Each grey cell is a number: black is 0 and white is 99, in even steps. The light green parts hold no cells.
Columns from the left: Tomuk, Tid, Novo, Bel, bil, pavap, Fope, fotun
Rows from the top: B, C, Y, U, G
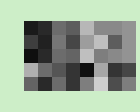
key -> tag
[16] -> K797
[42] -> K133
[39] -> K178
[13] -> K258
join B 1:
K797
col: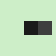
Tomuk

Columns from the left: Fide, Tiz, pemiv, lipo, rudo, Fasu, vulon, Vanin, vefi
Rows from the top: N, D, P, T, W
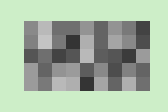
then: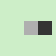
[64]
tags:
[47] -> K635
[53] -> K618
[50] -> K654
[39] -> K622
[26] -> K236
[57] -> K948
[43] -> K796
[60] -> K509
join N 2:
K796
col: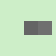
vefi

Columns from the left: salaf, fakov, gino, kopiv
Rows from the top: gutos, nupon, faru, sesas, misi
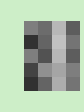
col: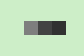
salaf

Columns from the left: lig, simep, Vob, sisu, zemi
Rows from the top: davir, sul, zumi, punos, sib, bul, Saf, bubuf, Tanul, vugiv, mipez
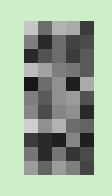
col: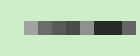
simep
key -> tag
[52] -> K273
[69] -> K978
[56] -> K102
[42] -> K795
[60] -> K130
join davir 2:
K978
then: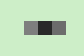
[26]

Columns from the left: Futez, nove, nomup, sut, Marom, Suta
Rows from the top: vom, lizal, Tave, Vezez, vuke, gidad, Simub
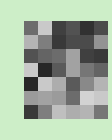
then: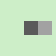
[46]
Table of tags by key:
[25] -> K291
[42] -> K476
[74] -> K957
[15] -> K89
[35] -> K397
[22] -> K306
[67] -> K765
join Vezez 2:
K397

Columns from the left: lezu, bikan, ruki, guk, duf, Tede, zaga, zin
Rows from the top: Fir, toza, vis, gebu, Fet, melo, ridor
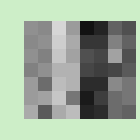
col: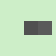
zin
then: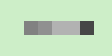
[24]
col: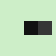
duf
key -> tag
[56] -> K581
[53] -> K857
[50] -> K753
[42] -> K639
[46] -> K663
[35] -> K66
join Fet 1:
K639
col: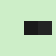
duf

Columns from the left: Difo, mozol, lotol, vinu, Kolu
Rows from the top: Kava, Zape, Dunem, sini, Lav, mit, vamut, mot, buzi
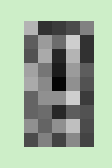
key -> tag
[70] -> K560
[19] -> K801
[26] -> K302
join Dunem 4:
K801
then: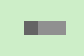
[80]
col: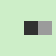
mozol
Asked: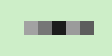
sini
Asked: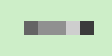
mit

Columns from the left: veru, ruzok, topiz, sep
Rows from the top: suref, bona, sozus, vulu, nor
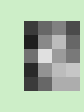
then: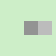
[77]
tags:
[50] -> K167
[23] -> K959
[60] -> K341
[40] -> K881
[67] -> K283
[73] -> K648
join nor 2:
K283
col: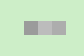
topiz
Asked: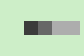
nor

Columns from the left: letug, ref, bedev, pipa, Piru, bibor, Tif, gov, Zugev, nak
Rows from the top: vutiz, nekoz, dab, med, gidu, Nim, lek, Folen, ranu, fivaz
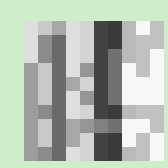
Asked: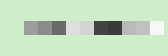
fivaz
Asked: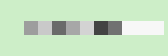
gidu

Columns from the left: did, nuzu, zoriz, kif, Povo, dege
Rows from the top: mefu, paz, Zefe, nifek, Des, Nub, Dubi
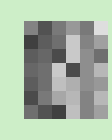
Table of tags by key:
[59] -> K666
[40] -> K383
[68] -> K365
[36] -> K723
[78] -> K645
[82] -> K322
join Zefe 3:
K645
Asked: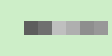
Des
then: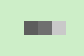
[51]
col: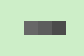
did
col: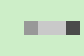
kif
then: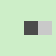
[55]

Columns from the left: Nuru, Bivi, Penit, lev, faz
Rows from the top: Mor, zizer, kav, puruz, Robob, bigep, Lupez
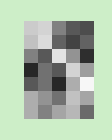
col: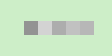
lev
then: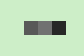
[67]
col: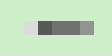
Bivi

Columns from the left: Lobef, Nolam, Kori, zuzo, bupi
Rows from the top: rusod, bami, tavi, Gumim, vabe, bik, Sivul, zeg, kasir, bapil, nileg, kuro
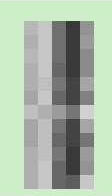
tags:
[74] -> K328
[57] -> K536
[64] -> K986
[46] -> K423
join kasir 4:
K423
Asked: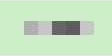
kuro
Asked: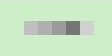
Sivul
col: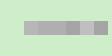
Lobef
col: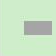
Lobef
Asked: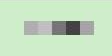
vabe

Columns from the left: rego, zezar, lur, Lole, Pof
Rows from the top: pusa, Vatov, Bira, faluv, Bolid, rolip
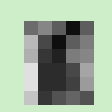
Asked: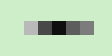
Vatov
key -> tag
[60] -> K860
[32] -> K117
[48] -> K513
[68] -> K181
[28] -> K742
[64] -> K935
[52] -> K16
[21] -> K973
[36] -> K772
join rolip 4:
K117
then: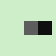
[36]

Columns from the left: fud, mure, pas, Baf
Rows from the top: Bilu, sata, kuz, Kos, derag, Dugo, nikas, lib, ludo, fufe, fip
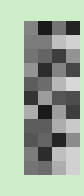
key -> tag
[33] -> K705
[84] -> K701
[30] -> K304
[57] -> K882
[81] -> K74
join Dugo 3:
K304
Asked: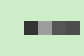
Dugo
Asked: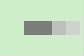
sata
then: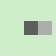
[78]
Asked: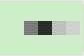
fufe
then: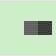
[57]

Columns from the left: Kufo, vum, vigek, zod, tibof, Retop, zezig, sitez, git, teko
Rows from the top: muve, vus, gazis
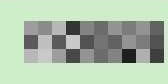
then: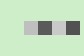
[45]
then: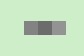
[48]
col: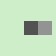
tibof
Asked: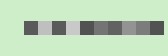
vus
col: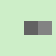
zezig
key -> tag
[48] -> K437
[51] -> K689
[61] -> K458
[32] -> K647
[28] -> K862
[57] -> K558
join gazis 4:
K558
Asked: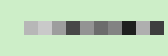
gazis

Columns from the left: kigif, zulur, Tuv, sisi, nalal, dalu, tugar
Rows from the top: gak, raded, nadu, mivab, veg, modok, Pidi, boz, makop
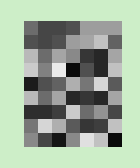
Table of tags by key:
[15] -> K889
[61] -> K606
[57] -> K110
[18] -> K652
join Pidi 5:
K110
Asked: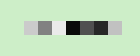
mivab
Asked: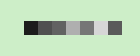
veg
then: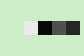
[75]
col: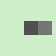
nalal
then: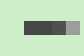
[61]
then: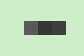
[75]

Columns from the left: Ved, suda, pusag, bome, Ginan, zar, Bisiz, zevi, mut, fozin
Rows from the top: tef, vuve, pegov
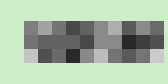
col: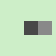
Ginan
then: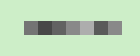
[41]
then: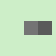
[45]
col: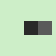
zevi
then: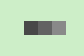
[67]

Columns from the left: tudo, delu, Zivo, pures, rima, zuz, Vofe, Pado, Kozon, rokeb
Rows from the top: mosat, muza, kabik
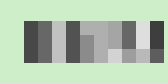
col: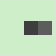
rokeb
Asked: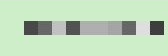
mosat

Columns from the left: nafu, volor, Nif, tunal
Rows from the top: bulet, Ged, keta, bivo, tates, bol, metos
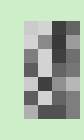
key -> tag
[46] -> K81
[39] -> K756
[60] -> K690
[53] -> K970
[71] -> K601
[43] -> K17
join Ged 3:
K690
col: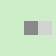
volor
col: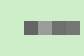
tunal
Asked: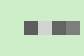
bol

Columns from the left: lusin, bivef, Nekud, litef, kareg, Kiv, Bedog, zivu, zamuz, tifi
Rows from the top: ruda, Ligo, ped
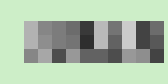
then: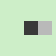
[45]
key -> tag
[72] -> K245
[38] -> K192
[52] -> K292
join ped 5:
K192
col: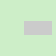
zivu
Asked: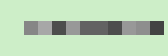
ped

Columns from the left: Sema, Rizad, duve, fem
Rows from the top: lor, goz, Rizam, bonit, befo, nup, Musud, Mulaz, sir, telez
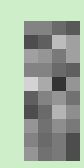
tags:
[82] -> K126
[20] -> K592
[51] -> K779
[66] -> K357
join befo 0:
K126
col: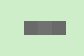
Rizad
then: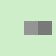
[62]
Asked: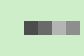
Musud
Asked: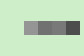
telez

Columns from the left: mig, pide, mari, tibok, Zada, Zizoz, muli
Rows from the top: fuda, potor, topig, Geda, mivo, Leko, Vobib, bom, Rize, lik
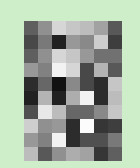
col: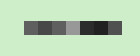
mig
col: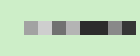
Zizoz
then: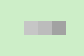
[34]
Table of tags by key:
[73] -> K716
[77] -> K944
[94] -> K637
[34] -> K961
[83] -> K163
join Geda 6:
K961
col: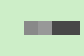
Zada
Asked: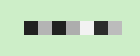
Leko
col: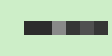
Zizoz

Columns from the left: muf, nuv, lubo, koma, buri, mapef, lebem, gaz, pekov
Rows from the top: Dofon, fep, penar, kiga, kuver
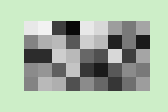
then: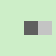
[21]
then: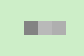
[31]

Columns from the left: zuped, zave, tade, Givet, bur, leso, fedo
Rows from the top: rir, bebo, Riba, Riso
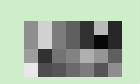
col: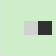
zave
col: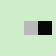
leso
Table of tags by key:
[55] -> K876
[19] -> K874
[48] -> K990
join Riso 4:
K990

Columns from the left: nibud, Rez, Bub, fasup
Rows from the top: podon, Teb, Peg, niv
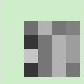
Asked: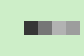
Teb
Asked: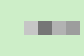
Peg
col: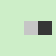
nibud
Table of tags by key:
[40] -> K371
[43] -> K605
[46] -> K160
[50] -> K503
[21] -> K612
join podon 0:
K605
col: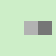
Rez

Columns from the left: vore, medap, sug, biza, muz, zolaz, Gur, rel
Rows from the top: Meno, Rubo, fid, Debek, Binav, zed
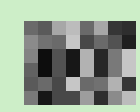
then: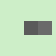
[28]
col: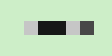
biza
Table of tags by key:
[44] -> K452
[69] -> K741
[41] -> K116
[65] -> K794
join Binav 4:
K116
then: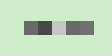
[69]
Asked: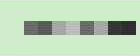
Meno
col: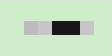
biza

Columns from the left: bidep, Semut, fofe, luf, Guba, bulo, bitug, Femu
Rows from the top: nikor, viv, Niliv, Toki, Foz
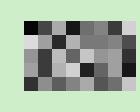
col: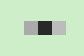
fofe
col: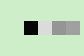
bidep
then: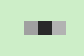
[47]
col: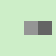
bulo
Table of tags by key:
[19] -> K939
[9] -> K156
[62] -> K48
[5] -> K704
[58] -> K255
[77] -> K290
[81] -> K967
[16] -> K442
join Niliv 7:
K939
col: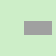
bitug
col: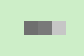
Guba

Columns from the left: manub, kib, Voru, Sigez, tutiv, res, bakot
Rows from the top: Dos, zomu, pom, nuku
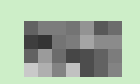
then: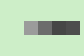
[38]
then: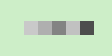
[38]
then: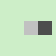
[38]
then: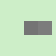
[64]
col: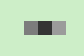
kib
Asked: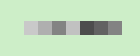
nuku
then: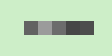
[38]

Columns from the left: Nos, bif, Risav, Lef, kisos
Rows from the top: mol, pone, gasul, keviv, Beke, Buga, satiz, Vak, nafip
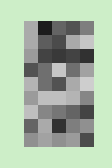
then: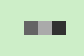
[49]
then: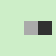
[49]
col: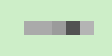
Nos
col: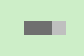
bif

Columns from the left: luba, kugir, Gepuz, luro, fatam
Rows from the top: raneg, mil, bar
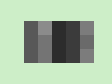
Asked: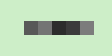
bar
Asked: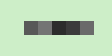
mil
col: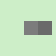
fatam

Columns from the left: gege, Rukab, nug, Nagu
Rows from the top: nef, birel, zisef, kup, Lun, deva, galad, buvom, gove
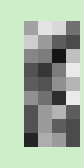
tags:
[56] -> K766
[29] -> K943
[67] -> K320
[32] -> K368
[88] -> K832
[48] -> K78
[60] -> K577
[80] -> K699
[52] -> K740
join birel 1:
K577
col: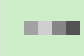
gege
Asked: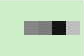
zisef
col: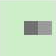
Rukab

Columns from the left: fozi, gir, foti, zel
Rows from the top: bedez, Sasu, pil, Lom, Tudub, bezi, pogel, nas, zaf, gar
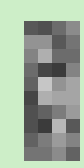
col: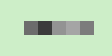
foti
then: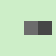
[23]
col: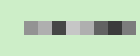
gir
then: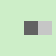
[57]
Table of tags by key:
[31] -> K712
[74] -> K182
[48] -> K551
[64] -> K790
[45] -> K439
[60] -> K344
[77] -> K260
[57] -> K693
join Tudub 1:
K260
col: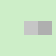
gir
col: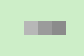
foti

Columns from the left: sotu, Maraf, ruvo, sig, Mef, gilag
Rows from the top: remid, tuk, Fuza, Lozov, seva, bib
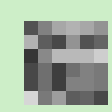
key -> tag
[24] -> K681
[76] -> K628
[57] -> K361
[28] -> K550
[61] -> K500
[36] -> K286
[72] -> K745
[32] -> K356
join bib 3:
K286
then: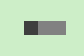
[47]
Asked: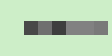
seva
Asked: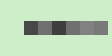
Lozov

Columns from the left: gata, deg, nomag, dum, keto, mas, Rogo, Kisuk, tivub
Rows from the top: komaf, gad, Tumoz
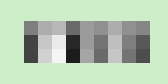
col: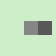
tivub
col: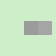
keto
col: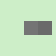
mas

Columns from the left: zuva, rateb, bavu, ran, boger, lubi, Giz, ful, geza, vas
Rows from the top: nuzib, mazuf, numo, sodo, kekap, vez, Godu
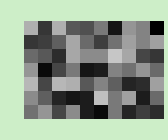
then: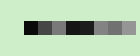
[41]
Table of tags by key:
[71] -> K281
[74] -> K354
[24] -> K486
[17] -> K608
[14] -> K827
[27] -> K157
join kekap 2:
K281

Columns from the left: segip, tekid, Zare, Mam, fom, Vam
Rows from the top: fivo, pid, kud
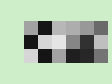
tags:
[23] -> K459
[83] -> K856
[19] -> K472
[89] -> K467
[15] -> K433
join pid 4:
K472
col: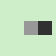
fom
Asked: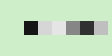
pid
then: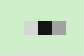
[12]
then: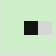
[89]

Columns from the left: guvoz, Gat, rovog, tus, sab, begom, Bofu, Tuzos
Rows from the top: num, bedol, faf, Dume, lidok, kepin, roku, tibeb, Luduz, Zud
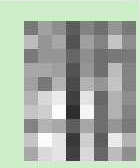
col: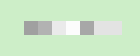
rovog
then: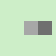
[58]
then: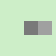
[55]
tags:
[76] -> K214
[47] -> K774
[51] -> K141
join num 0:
K774
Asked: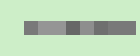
faf

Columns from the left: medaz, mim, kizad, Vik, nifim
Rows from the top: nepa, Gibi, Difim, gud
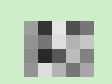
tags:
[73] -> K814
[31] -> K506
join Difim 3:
K814
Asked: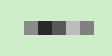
Difim
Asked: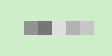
Gibi
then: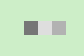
[77]
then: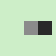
[34]
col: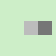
Vik

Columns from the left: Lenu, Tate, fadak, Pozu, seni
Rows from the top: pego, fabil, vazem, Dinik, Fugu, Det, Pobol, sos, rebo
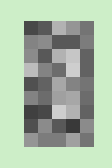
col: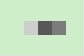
fadak
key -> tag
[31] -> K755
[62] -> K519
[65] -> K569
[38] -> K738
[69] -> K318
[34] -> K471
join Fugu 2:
K569
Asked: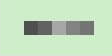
Fugu
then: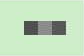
[22]

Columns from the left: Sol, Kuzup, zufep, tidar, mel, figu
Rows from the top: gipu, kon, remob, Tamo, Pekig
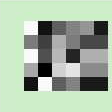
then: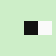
[37]
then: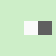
[51]
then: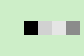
[54]
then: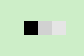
[54]
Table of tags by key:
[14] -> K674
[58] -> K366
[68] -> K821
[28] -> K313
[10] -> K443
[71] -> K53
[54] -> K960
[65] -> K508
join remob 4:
K821
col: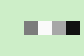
Sol
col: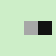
Sol

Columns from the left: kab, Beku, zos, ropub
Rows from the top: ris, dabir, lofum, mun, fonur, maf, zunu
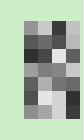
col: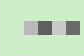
ropub
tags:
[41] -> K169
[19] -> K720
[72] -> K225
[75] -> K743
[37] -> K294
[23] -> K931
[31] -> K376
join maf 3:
K720

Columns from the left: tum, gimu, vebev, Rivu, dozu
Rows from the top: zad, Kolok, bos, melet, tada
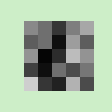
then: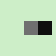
[61]
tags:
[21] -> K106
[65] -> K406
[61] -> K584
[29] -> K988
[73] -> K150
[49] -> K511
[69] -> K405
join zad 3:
K511
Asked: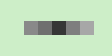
zad
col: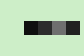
vebev
